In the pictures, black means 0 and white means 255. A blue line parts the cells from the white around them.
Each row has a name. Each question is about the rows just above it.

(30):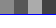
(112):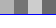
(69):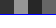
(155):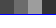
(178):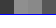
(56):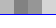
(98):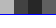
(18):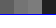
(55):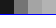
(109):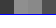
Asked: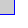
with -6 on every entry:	[199]
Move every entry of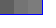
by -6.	[89,110,118]
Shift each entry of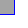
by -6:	[158]
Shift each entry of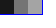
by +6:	[30,122,170]

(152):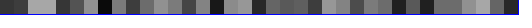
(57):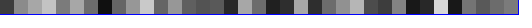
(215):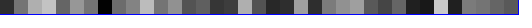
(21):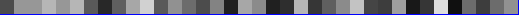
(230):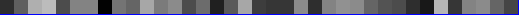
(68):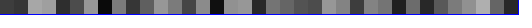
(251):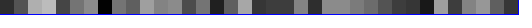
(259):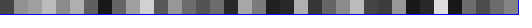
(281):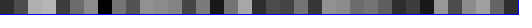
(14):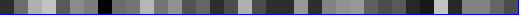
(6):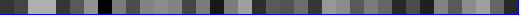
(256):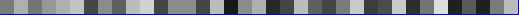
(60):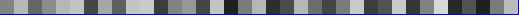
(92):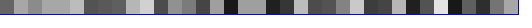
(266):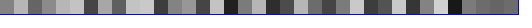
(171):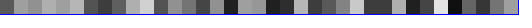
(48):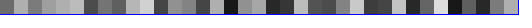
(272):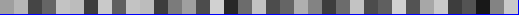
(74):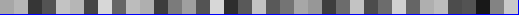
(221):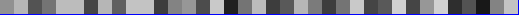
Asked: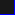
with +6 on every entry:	[30]
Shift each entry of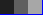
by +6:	[38,101,173]
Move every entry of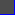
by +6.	[82]
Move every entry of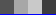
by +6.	[89,173,207,67]

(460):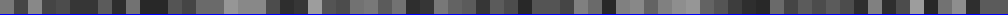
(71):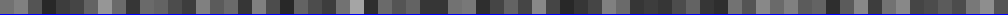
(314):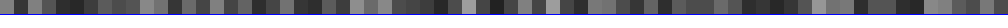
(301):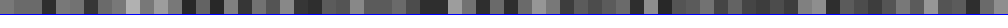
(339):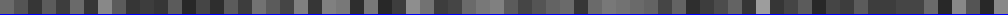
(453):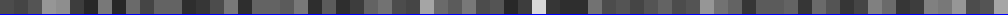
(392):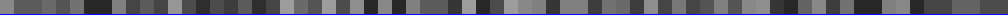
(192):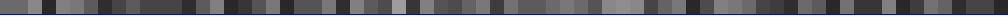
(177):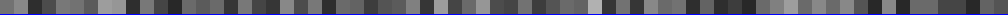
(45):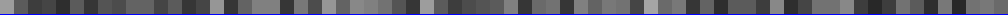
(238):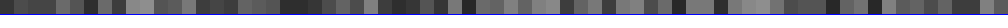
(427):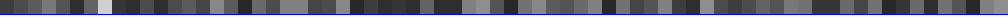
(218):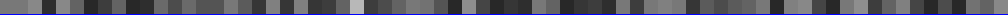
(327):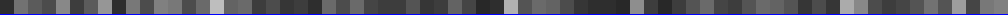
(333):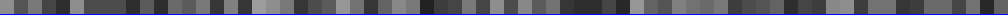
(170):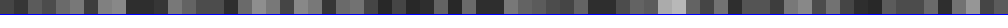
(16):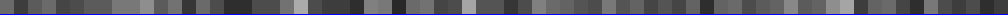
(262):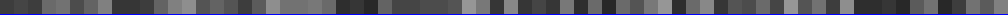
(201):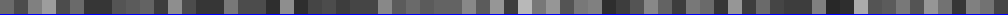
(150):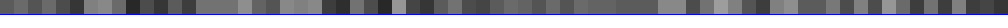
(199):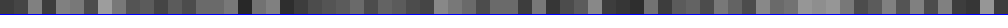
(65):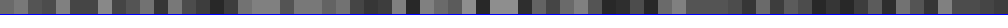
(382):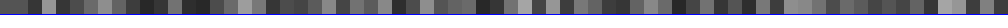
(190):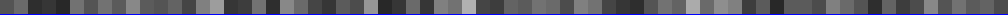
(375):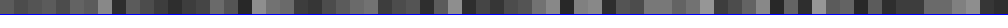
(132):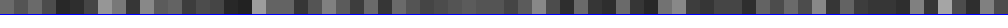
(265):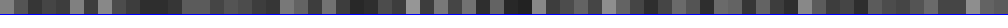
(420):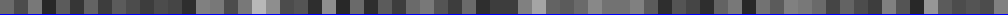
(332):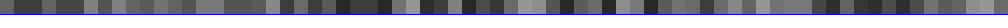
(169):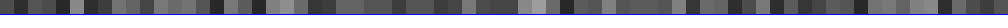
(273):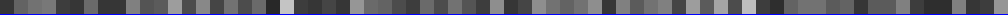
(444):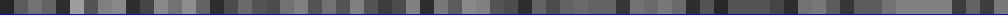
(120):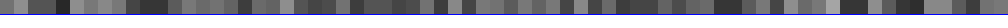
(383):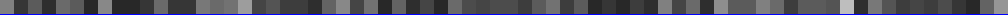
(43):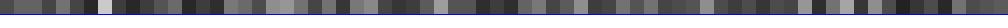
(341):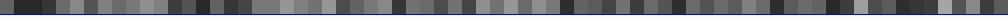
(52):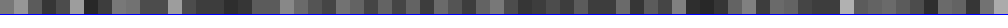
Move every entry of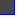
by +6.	[75]
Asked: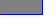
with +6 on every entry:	[134,134,134]
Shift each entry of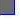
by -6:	[100]

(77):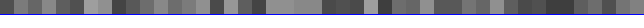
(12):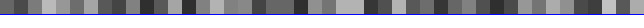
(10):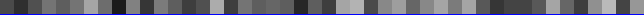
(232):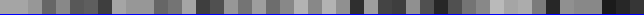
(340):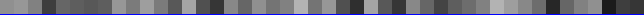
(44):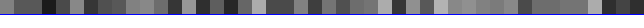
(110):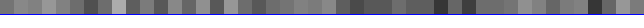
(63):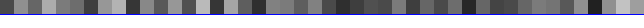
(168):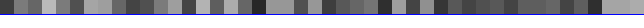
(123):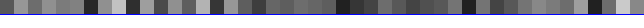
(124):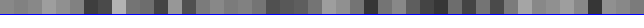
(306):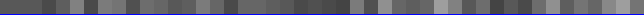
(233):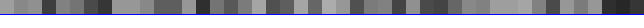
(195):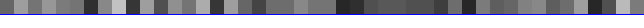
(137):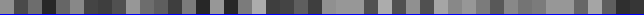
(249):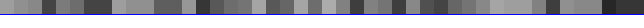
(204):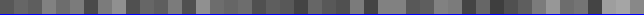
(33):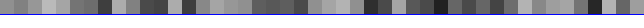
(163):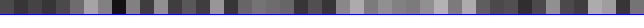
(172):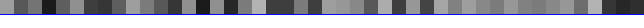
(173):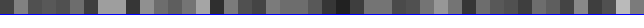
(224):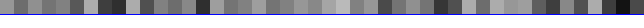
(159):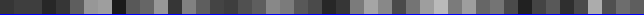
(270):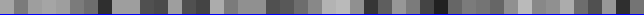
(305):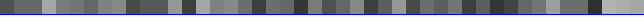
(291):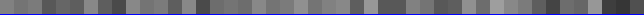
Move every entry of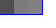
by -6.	[74,117,123]
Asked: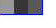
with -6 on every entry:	[145,48,82]

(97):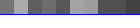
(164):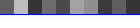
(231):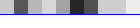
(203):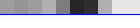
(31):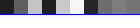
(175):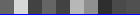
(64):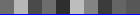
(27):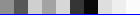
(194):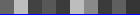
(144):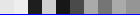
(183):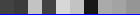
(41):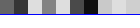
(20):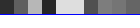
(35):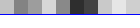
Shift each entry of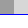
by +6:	[163,221]
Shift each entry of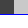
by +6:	[72,207]

